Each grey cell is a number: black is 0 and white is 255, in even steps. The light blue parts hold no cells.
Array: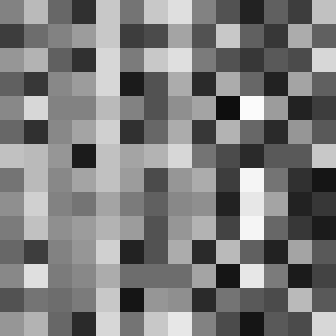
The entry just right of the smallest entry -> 251
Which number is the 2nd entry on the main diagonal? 109
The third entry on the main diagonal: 96
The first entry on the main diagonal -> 130
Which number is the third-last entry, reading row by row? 89
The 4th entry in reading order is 48
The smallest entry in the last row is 21
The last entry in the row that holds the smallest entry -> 61
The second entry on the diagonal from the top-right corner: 172
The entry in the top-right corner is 193
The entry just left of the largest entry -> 14
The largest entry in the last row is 231
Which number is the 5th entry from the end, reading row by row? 75
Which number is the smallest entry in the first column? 61
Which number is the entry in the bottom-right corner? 215
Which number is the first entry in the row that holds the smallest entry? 136
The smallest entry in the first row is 34
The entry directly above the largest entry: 103
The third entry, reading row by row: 103
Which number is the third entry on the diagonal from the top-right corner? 89
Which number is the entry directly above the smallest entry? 172

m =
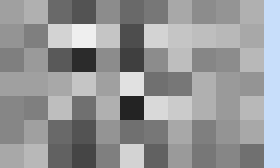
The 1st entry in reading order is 160
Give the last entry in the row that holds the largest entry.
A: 168
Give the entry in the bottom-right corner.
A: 112
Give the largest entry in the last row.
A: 211
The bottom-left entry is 168
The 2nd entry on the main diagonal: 127
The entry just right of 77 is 211
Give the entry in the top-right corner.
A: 176
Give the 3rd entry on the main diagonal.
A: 89
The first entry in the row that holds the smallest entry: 134
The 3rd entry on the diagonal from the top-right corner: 134
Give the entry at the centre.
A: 225
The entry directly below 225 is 35
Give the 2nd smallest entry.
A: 43
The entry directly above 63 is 77
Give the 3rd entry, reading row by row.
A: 105
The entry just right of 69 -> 127
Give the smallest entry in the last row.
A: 69
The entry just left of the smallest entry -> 176
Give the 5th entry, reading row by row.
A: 140
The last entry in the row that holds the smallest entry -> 184
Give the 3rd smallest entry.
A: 63
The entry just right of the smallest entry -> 217

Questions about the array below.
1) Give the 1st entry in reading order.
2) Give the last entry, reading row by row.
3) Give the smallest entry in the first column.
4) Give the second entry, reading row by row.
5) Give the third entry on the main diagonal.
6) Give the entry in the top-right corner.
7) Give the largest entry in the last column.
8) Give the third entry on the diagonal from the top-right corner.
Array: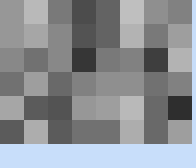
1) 151
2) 158
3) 91
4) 185
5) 136
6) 129
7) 179
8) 129

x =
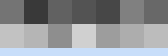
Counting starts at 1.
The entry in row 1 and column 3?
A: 97
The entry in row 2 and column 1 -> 194
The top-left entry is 116
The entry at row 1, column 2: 57

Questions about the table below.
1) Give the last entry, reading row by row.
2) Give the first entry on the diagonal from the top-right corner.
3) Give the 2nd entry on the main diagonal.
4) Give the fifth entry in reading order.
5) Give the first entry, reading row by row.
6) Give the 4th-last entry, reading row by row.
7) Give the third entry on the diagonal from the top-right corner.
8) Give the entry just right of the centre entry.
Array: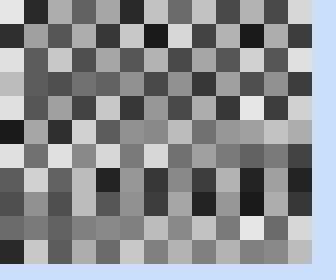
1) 187
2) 216
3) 159
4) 166
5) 230
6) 180
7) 208
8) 187

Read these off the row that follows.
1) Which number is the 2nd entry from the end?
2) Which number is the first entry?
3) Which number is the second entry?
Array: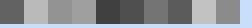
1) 194
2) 98
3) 186

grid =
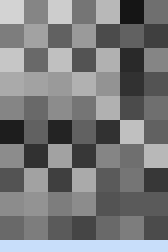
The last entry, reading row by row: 75
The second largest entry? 205
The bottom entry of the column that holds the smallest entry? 125
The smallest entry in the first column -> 29
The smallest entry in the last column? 55
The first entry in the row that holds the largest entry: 211
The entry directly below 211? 125
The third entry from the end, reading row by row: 105
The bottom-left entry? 105
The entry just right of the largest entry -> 133
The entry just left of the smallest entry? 184
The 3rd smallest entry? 35
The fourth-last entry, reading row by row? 69
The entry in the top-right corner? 111
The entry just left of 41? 177
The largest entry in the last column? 184
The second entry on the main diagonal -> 162
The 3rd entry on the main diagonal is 192
